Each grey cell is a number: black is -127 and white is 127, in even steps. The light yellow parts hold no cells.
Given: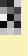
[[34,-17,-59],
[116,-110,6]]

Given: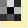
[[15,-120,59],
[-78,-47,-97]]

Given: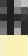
[[-35,-95,-4],
[-85,-95,-83]]

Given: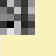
[[-7,-53,68],
[9,6,-36]]

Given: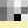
[[-23,35,73],
[-16,37,-121]]

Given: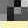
[[-13,-88,11],
[19,-98,-49]]
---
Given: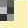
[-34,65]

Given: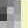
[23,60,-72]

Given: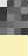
[-37,-26,3,-32]

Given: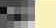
[-14,-6,-94,-24]

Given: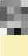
[78,1,-8,29]

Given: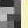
[-25,49,65]

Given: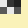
[-95,103]

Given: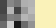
[51,24,-3,78]
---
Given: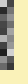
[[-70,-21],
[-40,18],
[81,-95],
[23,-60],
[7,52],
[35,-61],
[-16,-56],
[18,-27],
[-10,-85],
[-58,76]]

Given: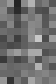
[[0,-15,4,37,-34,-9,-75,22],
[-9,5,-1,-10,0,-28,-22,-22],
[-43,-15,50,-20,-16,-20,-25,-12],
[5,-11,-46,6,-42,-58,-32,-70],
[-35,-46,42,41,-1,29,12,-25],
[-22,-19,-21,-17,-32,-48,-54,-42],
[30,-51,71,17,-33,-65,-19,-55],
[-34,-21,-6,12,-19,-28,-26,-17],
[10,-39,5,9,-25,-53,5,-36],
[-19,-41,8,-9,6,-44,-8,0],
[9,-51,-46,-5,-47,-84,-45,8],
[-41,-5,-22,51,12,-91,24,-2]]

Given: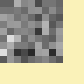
[[-38,-18,5,-7,-19,-44,-3,22,-38],
[31,-83,36,31,-87,-54,-76,15,94],
[40,17,-19,38,-21,-4,-3,45,18],
[21,-33,-20,-7,14,-20,53,93,-12],
[27,-18,45,-71,-1,8,3,-22,32],
[-9,-39,51,1,17,-4,28,26,-1],
[-40,-26,15,-51,-20,5,-10,22,35],
[-18,10,-23,19,16,-20,-4,-11,-10],
[-24,-10,-10,-52,15,7,47,-30,-30]]

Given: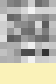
[[84,76,74,113,83,43,50,46],
[41,-77,32,-53,-51,22,51,65],
[71,79,58,111,86,45,46,41],
[28,-24,-16,10,27,-23,-35,94],
[56,-3,47,-19,-13,61,23,80],
[65,-34,88,-5,11,14,64,78],
[30,3,17,23,43,-15,-25,94],
[85,83,85,115,88,62,63,50],
[54,0,-18,76,21,-6,3,43]]

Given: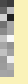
[[35,37],
[46,28],
[109,25],
[32,65],
[18,38],
[121,69],
[36,9],
[37,-14],
[-94,81],
[58,-26],
[-68,-55]]

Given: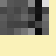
[[-32,-117,16,-10,-28,-48,-43],
[-26,-58,-90,-59,-61,-59,-41],
[-14,-112,-46,-25,-45,-50,-35],
[-60,-107,-78,-41,-57,-47,-56],
[91,-113,9,-45,-46,-41,-8]]

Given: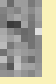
[[27,6,19,35,14,17],
[21,34,35,66,-40,6],
[14,-18,6,57,-7,62],
[13,19,26,36,22,-13],
[8,-12,20,22,-6,59],
[9,-12,-18,46,30,48],
[95,-12,-22,-10,10,40],
[21,-9,36,-61,-68,-7],
[31,-3,23,39,22,-4],
[34,12,30,4,15,2],
[17,-6,28,29,-21,36]]
